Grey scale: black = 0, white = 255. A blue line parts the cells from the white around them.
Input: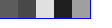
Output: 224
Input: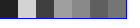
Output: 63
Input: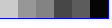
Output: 131
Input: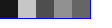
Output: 78
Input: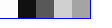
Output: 88
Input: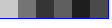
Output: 53
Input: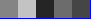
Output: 37
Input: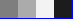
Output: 243
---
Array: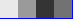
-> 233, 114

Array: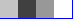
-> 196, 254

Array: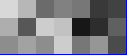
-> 216, 75

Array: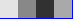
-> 228, 169

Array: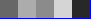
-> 103, 40

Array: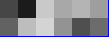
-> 70, 108

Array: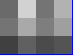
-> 106, 84

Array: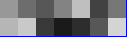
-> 152, 212

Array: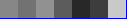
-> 135, 201
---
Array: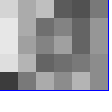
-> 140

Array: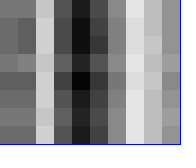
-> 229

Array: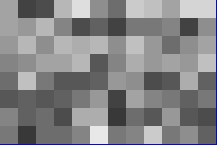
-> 120

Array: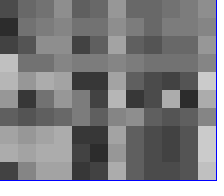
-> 75

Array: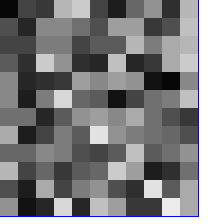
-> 56

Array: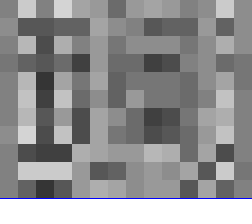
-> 164

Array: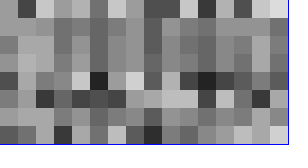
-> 189

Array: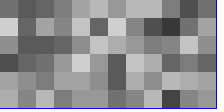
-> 68

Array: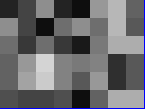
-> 98
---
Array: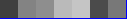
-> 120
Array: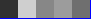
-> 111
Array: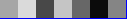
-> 133
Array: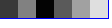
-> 223
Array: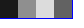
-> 98
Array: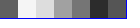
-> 85
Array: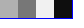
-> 14
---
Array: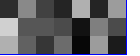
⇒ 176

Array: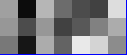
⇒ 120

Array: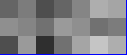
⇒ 78

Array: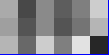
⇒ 181

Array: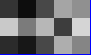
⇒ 43

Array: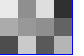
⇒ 77

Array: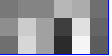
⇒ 111
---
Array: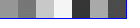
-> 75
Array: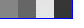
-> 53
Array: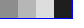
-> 30
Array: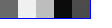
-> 75
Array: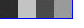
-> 154
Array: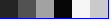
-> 202
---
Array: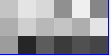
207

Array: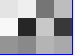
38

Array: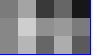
206

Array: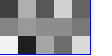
153

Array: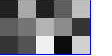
117

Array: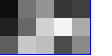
104
